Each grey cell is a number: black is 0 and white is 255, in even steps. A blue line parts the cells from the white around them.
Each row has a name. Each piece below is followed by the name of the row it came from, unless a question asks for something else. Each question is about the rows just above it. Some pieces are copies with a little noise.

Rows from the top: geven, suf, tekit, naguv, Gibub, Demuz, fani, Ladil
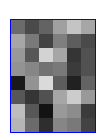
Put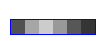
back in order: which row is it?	Demuz
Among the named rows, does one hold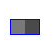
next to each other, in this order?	no

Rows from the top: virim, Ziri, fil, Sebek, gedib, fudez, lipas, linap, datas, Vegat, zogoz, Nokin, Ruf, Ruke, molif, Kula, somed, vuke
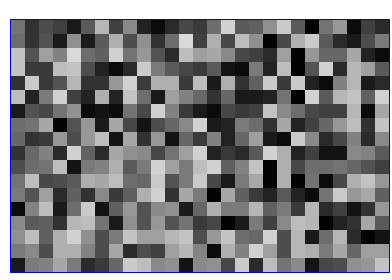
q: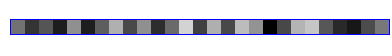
Ziri
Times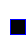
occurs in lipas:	0
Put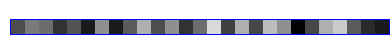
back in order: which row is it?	Ziri

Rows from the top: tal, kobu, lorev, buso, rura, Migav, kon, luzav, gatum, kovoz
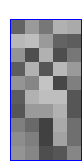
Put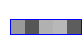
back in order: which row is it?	buso
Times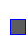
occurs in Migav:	1
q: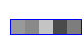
rura
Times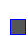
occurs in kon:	2

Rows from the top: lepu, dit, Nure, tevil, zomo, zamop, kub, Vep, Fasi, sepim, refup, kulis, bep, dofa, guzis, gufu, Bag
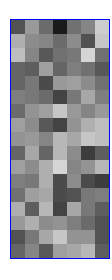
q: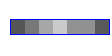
gufu
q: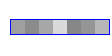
refup
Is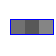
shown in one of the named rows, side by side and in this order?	no

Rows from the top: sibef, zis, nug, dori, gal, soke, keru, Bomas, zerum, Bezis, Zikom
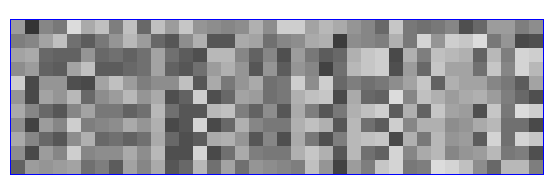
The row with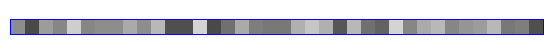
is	Bezis
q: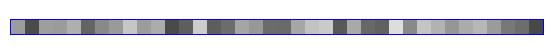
soke
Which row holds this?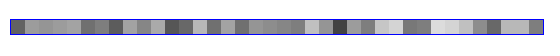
Zikom
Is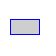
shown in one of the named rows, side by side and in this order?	yes

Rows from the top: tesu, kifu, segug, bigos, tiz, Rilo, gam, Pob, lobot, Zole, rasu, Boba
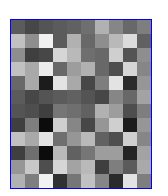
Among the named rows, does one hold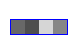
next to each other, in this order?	yes
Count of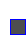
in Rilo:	0
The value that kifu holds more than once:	[142]

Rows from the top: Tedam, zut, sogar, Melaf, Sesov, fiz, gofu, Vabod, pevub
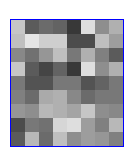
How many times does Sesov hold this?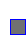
0
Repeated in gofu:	[142]
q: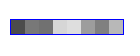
Vabod
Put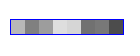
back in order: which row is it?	Vabod
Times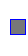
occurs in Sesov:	4
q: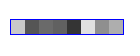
Tedam

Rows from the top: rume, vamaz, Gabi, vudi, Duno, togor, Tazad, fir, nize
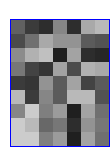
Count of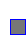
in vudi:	1
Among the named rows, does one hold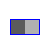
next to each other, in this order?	no
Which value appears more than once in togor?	[185]
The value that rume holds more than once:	[45]
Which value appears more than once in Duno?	[91]
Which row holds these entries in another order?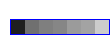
Tazad

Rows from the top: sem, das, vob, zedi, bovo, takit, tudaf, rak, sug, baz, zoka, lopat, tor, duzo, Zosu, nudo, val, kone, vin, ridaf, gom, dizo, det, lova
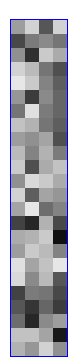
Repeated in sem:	[210]
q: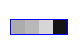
nudo

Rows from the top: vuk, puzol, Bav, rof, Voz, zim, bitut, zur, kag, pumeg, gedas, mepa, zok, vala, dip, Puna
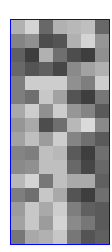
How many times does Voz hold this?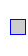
4
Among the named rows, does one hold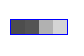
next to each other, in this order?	yes
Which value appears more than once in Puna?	[119]
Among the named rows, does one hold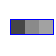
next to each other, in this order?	yes

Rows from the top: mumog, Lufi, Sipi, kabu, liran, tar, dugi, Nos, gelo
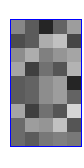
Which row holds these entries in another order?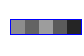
liran
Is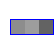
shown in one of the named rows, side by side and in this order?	yes

